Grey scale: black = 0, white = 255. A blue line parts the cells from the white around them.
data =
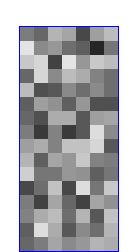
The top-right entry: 188
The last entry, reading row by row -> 172
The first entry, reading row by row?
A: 124
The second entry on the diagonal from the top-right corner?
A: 38
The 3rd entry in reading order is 180
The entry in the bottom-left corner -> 103
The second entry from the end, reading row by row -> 180
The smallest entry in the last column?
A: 80
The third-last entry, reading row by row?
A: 151
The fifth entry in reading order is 72
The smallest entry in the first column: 72
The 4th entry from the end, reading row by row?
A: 138
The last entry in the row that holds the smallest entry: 118
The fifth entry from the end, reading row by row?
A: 165
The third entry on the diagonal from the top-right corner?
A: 151

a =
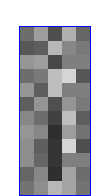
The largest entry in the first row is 176
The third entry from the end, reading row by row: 183
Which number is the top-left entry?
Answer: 109
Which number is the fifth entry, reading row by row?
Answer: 102
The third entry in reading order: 79
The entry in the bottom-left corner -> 115
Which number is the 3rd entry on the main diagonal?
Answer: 72
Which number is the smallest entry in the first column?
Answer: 87
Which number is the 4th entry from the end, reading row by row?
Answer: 141
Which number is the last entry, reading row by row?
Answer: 115

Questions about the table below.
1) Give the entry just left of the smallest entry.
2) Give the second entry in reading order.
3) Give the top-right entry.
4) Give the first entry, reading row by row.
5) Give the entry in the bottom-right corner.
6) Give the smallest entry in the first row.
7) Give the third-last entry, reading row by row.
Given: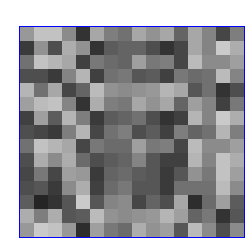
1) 92
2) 194
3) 126
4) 152
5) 139
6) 51
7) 139

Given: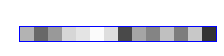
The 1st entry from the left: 179
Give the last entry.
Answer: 52
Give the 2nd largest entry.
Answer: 228
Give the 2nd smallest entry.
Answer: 73

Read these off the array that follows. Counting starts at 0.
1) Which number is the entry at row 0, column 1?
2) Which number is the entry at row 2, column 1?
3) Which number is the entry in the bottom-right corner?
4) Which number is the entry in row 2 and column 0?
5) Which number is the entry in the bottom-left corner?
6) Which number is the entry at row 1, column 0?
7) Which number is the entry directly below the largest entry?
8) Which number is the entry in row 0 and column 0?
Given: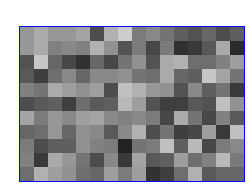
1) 170
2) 199
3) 103
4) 83
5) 110
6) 151
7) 83
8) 151
